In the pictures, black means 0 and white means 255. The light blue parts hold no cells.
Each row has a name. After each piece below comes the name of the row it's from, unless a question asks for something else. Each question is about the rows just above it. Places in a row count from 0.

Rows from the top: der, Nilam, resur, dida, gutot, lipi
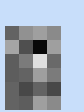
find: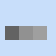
der
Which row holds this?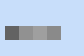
der
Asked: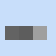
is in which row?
lipi
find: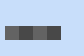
gutot
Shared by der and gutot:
[99]

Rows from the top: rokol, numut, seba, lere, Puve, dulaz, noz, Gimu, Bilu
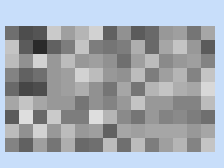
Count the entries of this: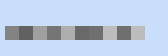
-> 10
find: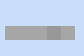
Gimu
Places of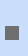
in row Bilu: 6 8
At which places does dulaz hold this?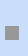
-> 3 4 8 10 11
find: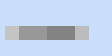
dulaz
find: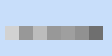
seba

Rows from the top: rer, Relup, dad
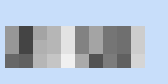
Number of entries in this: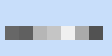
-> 7
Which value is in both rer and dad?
[182]

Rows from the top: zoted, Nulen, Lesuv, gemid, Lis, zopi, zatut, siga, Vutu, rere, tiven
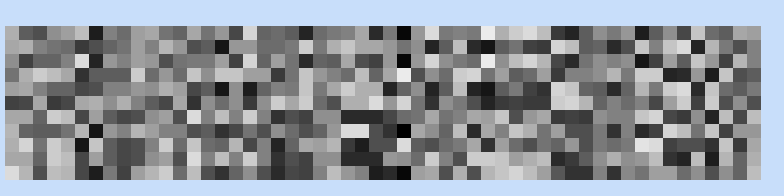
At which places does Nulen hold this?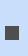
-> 6 13 44 52
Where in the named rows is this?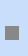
tiven, 44
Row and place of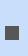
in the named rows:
tiven, 39
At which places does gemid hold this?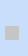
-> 13 15 16 21 51
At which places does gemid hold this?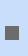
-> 10 12 24 31 37

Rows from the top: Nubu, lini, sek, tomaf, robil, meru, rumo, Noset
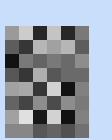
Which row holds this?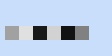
rumo
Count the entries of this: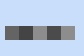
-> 5
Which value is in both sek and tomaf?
[106]
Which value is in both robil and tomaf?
[54]
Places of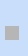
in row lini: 2 4
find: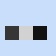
robil
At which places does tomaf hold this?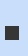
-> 1

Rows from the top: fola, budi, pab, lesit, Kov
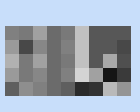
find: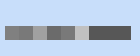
fola
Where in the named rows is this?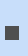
pab, 8

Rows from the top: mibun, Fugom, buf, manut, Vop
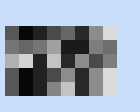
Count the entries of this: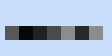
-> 7
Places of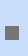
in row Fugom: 0 2
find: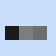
Fugom
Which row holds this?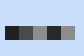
manut
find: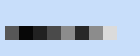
manut
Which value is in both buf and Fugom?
[125]
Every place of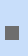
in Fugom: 7

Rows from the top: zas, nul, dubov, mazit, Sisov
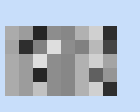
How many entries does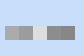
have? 5
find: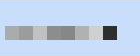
Sisov

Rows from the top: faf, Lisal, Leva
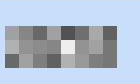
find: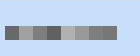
Leva
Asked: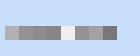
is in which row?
Lisal
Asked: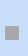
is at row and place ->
faf, 6
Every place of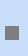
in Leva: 2 6
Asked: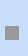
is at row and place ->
Leva, 5

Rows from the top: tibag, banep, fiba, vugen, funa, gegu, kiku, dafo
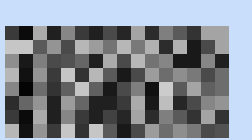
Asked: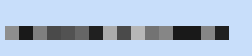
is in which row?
fiba
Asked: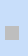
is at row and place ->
gegu, 11
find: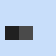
tibag
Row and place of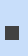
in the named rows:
kiku, 7
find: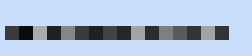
kiku
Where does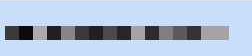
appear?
tibag

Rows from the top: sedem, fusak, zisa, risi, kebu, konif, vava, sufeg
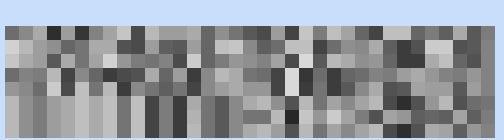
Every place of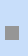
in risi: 30 33
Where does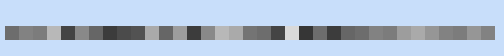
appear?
risi
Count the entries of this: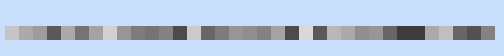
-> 35
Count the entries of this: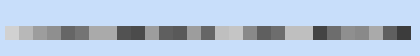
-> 29
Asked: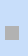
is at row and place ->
vava, 13
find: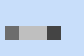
fusak
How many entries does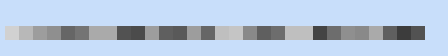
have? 30

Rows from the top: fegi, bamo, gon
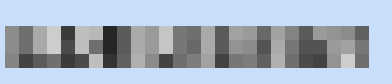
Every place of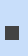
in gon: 1 11 15 22
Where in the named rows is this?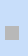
fegi, 6
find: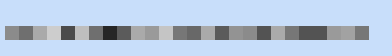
bamo

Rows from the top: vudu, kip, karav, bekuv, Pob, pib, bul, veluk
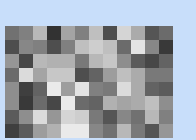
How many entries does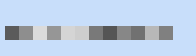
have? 12
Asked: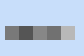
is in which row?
bul
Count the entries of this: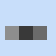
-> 3
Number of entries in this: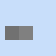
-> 2

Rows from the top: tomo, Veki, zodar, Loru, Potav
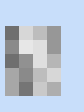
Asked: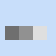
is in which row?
zodar
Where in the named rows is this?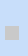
Potav, 2
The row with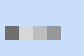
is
tomo
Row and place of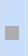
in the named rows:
Potav, 3
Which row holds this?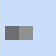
zodar

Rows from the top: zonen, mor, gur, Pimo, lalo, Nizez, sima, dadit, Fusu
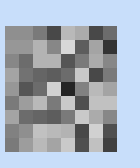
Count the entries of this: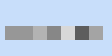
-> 7
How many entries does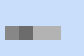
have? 4
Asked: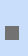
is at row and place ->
Pimo, 1
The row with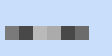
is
zonen

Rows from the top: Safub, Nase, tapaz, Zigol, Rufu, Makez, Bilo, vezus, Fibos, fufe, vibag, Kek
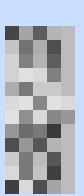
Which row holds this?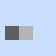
Safub
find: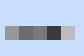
vezus
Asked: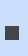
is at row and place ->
Safub, 0
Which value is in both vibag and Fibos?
[188]
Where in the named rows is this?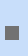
Nase, 1
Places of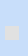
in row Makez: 1 3
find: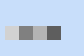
tapaz

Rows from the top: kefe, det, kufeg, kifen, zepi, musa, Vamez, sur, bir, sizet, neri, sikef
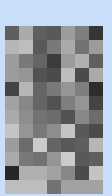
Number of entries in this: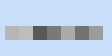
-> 7
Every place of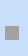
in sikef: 4 5 6

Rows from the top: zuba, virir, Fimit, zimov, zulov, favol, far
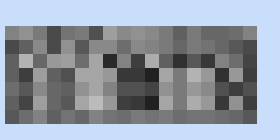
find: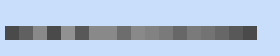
virir
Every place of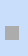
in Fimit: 10

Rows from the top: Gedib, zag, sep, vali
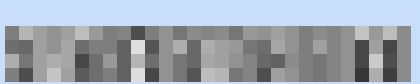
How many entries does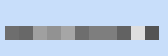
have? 11
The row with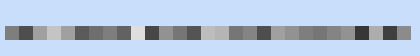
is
vali
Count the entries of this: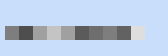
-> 10
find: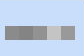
Gedib
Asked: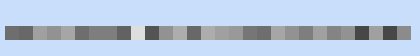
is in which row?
zag

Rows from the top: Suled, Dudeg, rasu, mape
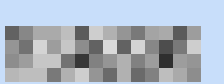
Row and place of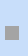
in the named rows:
Suled, 10
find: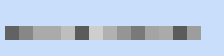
Suled
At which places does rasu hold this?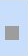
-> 1 10 12

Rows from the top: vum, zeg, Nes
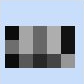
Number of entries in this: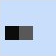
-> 2
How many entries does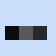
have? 3
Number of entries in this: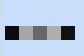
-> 5

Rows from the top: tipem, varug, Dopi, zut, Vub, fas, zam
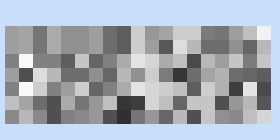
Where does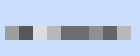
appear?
varug
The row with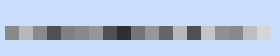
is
zam
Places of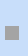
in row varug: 1
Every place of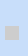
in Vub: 2 5 11 14

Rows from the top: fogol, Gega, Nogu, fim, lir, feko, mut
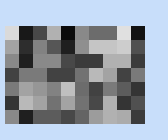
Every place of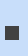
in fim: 0 3 4 8
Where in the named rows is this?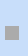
mut, 8
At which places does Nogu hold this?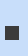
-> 5 6 9
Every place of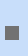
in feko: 3 5
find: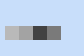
fim

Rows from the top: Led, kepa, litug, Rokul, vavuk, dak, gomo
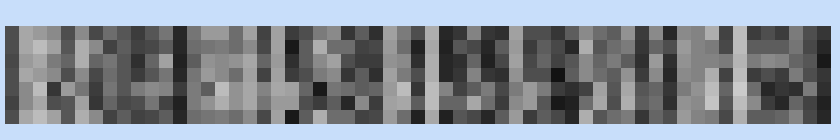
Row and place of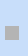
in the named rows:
litug, 52
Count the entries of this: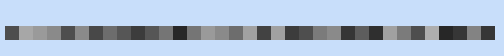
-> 35
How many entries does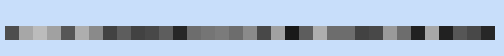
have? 35
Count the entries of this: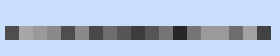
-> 19

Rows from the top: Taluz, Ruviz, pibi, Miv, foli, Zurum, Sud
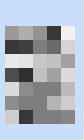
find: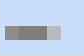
foli
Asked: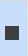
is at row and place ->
Ruviz, 1
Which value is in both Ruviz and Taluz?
[55]
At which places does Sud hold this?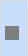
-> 2 3
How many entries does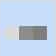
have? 3
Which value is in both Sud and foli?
[126]

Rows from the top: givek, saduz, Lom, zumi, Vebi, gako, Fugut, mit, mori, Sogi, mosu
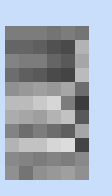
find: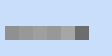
Vebi
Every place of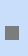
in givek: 0 1 2 4

